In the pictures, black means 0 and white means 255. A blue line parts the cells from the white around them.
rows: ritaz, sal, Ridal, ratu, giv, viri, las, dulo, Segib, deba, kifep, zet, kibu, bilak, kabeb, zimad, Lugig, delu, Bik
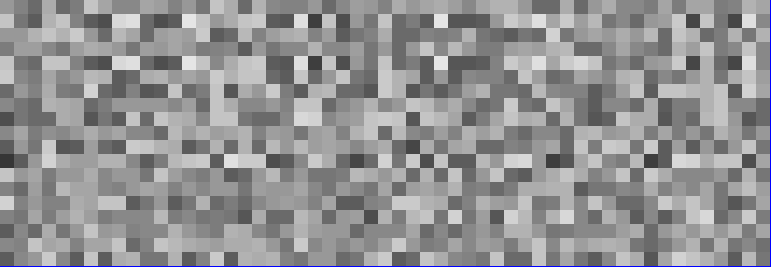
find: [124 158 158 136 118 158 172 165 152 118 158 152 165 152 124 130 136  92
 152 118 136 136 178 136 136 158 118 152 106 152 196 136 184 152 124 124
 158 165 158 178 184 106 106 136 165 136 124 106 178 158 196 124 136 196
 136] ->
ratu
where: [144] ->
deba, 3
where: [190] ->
bilak, 53
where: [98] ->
Segib, 43
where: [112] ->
delu, 54

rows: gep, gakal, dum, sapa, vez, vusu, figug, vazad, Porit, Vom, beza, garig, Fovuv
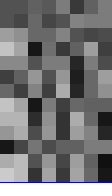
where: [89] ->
gep, 3
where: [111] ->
sapa, 3
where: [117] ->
beza, 2
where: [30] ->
vusu, 5

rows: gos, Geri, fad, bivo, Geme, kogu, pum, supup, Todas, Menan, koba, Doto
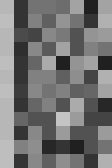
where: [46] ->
bivo, 1
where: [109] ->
gos, 4
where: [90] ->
bivo, 3
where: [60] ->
pum, 1
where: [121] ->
fad, 4
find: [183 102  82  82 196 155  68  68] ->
Todas

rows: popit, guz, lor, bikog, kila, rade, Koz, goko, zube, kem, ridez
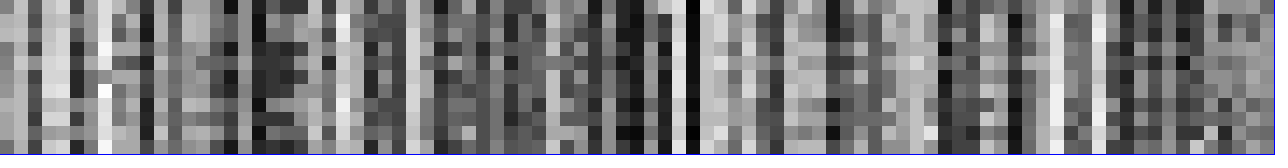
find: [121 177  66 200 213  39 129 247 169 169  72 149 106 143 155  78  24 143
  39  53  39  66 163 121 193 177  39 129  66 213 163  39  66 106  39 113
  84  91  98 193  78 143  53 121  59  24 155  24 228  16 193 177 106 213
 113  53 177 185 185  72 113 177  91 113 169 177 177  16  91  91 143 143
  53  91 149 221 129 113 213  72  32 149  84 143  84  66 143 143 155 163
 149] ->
bikog
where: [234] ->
guz, 75
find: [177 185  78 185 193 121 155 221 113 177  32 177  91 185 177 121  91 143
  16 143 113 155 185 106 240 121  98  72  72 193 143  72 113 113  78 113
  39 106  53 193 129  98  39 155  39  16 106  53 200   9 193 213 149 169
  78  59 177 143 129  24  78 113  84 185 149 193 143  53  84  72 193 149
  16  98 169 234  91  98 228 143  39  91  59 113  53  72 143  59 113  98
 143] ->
guz
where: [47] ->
Koz, 55
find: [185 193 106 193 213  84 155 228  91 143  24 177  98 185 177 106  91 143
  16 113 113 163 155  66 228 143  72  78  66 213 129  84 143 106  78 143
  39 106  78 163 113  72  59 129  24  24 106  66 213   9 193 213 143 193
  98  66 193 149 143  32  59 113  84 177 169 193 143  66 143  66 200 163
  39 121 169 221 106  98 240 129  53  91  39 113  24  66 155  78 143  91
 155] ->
lor
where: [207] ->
kila, 24
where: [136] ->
zube, 21

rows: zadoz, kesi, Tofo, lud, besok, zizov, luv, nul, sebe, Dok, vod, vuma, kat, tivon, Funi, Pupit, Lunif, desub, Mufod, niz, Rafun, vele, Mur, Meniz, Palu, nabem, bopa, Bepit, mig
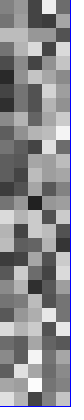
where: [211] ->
luv, 3
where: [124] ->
vele, 1
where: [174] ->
Mur, 2
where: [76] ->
besok, 0

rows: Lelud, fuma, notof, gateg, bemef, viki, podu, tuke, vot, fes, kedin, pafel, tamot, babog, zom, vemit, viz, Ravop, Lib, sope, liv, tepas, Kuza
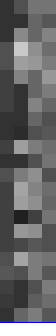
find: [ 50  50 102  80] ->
vot
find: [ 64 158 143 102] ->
zom
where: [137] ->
notof, 1
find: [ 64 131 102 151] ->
viki
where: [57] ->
tepas, 0
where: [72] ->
Ravop, 1
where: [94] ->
tepas, 2

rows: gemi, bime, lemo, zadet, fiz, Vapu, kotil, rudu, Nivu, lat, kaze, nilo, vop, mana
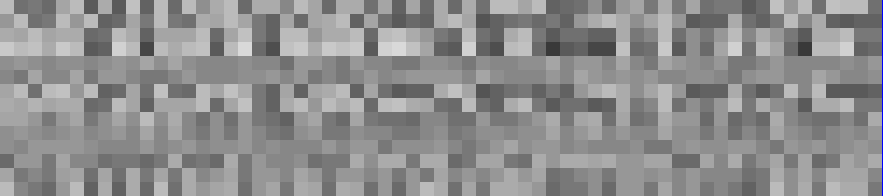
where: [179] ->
rudu, 2
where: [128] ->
lat, 33
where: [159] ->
vop, 4

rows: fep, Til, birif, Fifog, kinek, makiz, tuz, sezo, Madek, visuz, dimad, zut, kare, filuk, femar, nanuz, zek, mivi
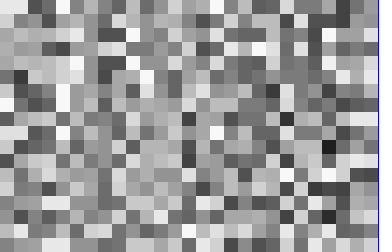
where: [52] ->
Madek, 20
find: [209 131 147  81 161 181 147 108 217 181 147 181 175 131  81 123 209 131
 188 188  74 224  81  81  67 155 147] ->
Til
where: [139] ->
mivi, 17
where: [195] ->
nanuz, 25
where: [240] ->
kinek, 23
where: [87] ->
visuz, 2

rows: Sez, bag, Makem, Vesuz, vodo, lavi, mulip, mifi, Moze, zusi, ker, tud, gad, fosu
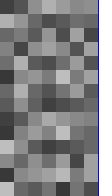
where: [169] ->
Moze, 3
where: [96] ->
mifi, 2

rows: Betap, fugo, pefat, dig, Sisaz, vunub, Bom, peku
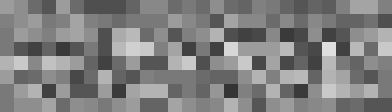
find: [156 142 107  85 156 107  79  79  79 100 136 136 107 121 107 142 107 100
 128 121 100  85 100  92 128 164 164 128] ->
Betap
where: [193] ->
Sisaz, 3
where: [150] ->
Bom, 15
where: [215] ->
dig, 16
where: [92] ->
Betap, 23
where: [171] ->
pefat, 8
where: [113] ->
fugo, 26

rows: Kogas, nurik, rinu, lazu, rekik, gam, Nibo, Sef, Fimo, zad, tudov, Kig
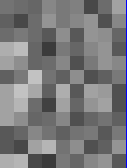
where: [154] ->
Nibo, 7
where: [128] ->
Kogas, 5
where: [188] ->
lazu, 1

